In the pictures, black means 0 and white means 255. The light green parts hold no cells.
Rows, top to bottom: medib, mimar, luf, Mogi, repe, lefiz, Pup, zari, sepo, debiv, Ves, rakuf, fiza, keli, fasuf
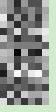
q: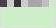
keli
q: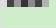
fasuf
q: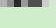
medib
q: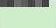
fiza
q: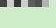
debiv

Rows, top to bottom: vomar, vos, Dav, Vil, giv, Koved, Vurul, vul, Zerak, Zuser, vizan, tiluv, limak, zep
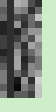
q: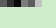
limak
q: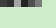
Zerak
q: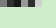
tiluv
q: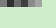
vizan
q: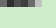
Dav

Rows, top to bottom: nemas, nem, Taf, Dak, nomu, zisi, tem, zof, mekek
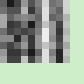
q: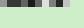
zof
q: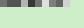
nem

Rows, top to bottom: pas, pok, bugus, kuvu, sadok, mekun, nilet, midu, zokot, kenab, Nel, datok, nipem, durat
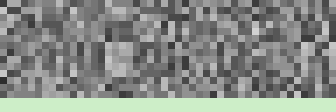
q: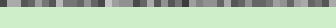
zokot
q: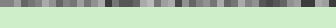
mekun
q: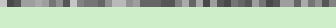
Nel
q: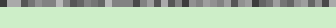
pas
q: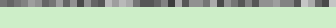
nilet

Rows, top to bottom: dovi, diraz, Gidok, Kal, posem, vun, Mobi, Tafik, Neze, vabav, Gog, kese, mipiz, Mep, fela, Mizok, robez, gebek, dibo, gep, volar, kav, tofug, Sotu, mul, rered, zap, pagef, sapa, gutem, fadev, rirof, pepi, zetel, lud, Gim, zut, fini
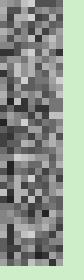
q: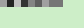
fela
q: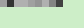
pepi
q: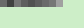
kav
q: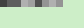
volar
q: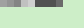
dovi

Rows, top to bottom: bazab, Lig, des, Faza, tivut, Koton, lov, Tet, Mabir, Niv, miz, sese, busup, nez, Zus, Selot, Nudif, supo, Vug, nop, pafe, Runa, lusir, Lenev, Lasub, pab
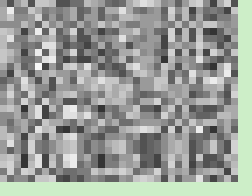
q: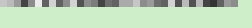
tivut
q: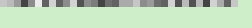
Tet
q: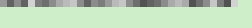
Runa
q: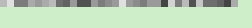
Koton

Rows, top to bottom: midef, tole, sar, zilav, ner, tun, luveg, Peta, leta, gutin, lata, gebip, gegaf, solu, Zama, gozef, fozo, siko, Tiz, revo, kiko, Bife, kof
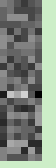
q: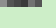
lata
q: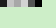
solu
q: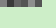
leta
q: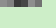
tun
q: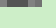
kof
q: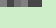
gegaf

